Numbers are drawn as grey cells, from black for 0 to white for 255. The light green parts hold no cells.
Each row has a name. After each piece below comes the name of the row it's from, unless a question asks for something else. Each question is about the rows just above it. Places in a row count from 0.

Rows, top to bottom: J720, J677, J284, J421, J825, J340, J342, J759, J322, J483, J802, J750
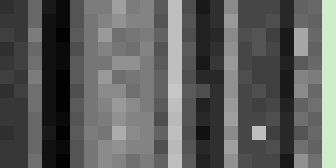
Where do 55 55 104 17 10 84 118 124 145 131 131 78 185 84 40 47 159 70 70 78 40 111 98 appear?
J322
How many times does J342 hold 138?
3
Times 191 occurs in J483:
2
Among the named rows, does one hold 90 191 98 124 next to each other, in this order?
no

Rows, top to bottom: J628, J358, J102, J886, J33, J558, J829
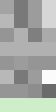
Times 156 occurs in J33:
1
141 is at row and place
J829, 2
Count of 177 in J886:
4
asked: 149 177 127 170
J102

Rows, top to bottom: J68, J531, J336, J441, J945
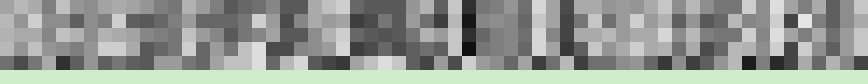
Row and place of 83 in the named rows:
J336, 27
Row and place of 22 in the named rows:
J531, 33
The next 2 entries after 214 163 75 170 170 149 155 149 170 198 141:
184 141
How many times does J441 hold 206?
6
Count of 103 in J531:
6
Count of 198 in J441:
3
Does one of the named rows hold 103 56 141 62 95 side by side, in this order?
yes

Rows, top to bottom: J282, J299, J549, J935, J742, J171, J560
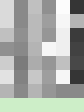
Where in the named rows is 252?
J282, 4
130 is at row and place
J171, 1
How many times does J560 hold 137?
3
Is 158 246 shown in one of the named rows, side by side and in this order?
yes
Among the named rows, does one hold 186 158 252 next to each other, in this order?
no
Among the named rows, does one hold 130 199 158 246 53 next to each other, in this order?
yes
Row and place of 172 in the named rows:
J742, 2

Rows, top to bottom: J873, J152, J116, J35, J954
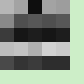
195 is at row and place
J35, 1
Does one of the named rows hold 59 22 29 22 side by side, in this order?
yes
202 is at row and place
J35, 4
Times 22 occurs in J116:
2
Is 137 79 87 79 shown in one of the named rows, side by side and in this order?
yes
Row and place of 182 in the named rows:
J873, 0

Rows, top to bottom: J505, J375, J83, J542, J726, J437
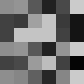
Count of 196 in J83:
3
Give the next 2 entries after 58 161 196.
58 20

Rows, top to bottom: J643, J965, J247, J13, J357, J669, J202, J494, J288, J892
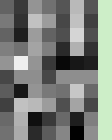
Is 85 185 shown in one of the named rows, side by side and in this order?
yes
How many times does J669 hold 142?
5
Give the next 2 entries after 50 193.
156 71
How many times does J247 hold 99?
2
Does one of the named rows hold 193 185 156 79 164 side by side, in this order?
yes

